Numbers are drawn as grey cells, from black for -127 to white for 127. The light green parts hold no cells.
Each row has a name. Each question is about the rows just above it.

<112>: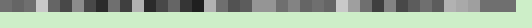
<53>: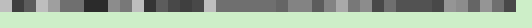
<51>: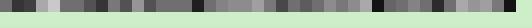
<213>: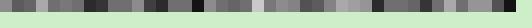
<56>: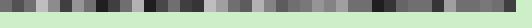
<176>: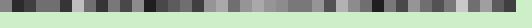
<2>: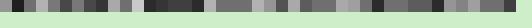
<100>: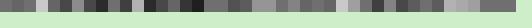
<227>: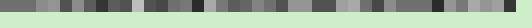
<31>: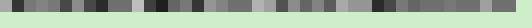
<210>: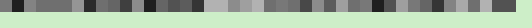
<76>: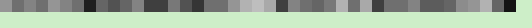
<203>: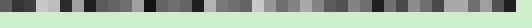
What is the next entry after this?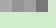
[-108]
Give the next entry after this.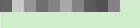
[-16]
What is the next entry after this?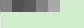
[31]
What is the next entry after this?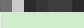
[50]
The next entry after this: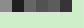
[50]
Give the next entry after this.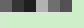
[-35]

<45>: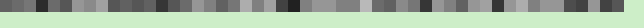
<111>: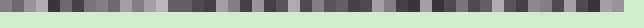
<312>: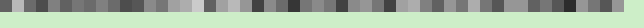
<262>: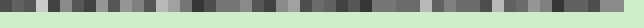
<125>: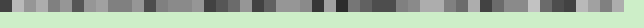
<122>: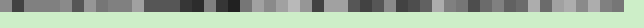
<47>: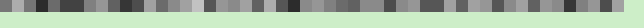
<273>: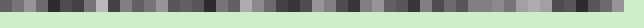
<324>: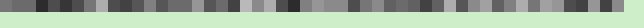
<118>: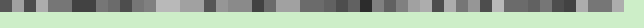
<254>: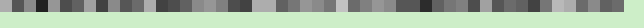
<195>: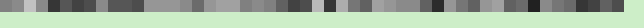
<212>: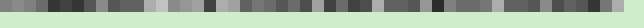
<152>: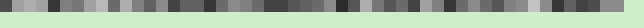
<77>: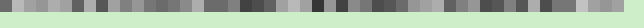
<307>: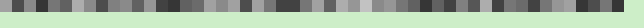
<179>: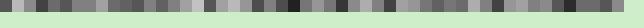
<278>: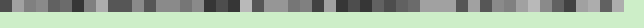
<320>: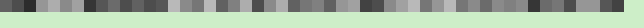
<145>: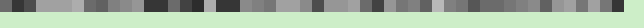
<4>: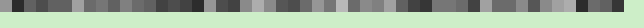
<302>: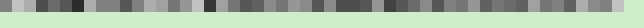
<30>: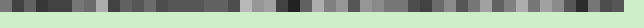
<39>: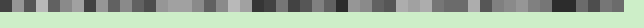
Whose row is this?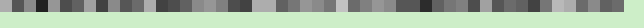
<254>
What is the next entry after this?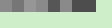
[-41]
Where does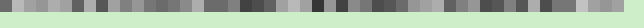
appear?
<77>
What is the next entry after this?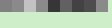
[10]

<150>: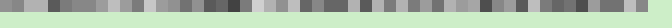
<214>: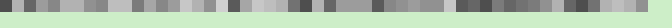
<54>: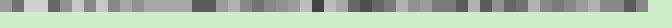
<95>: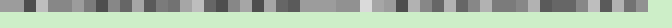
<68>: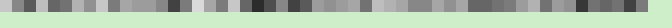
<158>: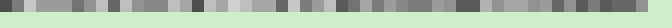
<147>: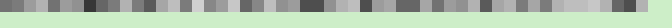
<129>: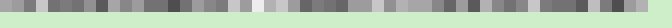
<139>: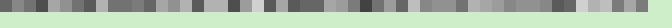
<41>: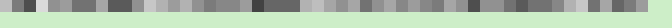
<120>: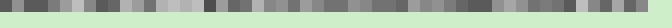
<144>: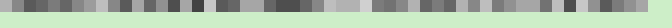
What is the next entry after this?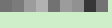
[-25]
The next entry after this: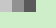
[-4]
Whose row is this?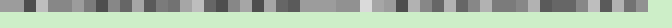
<95>
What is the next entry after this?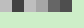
[-25]
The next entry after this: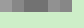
[-13]
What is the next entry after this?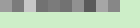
[28]

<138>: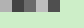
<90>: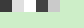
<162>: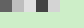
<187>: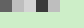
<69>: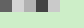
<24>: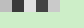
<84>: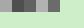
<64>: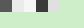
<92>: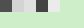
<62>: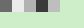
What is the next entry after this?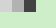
[74]
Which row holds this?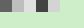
<162>
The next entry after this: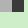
[62]

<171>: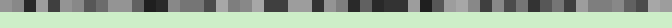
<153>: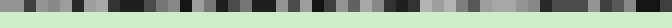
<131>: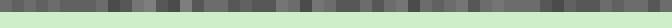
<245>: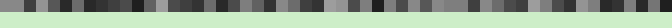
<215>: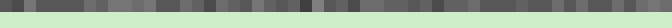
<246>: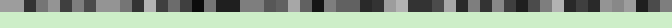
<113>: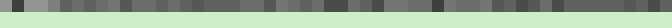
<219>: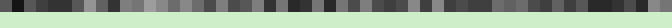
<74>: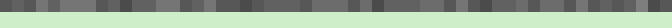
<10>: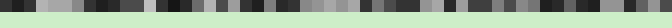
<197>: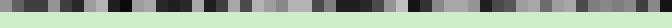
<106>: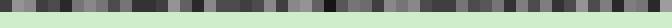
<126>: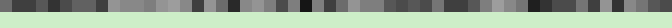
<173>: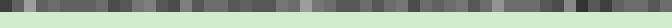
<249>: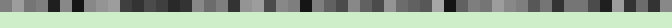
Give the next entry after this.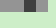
[8]
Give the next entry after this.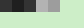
[51]

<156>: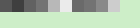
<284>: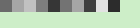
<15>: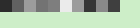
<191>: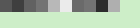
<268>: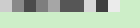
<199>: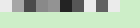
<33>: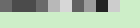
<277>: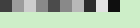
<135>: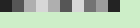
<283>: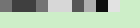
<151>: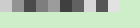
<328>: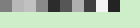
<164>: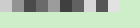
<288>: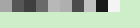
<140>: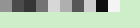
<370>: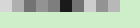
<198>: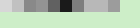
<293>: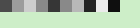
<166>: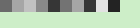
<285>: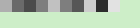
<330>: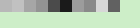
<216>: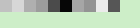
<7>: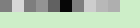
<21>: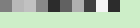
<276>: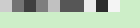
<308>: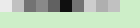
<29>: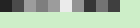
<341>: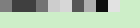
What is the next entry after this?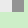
[-73]
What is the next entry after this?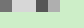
[-112]
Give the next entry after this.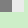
[28]

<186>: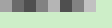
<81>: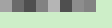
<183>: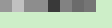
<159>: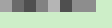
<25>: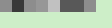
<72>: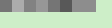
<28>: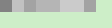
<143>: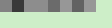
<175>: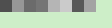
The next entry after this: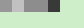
[2]
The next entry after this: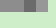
[-29]
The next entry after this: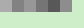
[13]

